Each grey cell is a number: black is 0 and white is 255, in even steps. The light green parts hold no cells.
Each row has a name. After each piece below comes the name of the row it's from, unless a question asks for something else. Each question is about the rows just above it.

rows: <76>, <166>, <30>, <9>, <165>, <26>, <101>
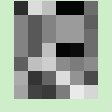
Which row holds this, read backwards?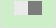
<101>
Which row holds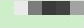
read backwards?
<101>
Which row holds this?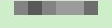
<30>
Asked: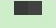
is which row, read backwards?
<101>

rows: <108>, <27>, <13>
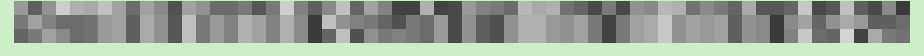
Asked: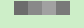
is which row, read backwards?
<13>
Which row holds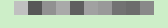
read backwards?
<13>
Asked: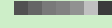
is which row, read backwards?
<27>
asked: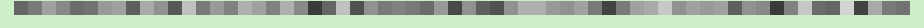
<13>
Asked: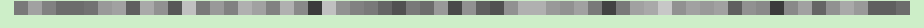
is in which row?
<27>
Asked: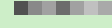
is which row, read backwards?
<108>
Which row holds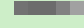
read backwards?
<27>

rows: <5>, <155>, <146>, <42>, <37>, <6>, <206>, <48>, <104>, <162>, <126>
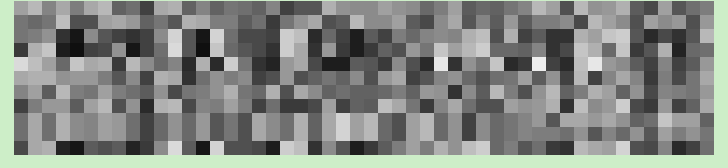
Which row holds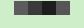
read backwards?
<126>
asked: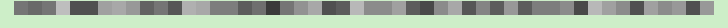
<155>
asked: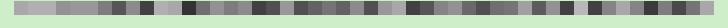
<6>

